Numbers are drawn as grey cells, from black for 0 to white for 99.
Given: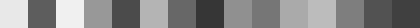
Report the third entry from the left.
93
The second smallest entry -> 25
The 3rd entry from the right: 49
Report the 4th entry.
59

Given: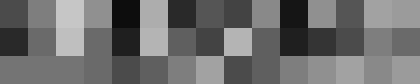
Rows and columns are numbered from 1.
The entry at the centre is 26
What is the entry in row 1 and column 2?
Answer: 49
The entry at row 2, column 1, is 16
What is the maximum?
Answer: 77
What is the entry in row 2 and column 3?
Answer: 74
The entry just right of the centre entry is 70
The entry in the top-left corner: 29
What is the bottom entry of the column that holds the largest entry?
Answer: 45
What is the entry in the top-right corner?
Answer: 60
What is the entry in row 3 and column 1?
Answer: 45
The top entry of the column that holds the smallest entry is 5
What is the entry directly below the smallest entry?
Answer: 12
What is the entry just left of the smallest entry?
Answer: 56

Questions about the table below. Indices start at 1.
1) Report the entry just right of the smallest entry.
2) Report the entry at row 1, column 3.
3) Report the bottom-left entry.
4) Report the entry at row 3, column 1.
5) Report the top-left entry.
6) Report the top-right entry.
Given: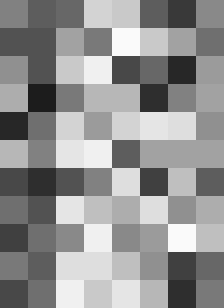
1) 47
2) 40
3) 28
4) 56
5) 50
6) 53

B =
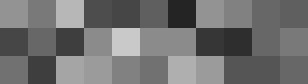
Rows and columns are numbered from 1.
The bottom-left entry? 44
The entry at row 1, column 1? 57
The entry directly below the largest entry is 50
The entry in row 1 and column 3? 71
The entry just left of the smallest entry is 37
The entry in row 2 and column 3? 24
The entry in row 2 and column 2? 40
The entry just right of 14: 57
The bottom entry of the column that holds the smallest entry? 68
